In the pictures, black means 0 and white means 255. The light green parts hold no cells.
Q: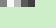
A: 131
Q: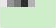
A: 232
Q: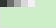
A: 51
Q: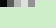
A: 9
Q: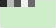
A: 40
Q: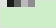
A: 227
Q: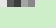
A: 230
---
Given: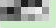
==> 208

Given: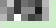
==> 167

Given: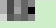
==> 131

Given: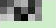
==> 132

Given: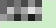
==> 103

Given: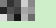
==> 107
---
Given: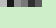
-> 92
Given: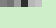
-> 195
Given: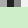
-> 242
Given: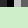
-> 97
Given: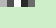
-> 108
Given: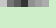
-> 172
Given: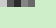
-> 105
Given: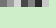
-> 201
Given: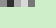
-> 119
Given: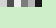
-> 25
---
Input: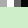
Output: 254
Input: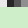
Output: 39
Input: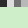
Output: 221
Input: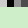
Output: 4
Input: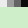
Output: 156
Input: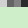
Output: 100
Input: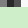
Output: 41
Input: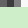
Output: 60
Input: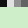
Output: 225
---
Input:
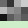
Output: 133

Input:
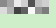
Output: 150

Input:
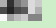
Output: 219

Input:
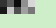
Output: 160

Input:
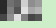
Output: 167

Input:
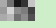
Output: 125

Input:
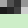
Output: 65

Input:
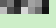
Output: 107

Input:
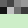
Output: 110

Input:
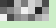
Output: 35
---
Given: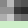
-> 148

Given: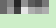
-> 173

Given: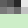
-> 137

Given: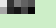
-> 22

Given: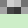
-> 70

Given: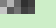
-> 115
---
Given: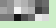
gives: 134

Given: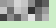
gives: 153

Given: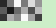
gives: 40

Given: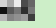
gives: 212

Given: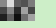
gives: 136

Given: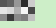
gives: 85

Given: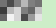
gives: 114

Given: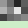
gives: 151
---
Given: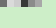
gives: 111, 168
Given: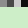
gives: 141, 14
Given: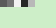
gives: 90, 184
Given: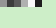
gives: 149, 30
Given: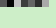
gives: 88, 169
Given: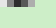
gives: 230, 173
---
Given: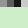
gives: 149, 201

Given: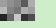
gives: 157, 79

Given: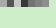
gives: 169, 141

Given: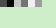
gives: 76, 157

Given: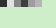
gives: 47, 182

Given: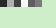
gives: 40, 123

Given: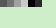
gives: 88, 43

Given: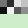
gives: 115, 141

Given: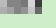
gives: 187, 105

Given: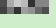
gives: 78, 78
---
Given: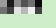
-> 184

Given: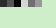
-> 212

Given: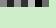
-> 190

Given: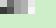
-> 161

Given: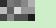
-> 83

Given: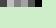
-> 163

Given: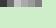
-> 170

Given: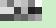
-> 102
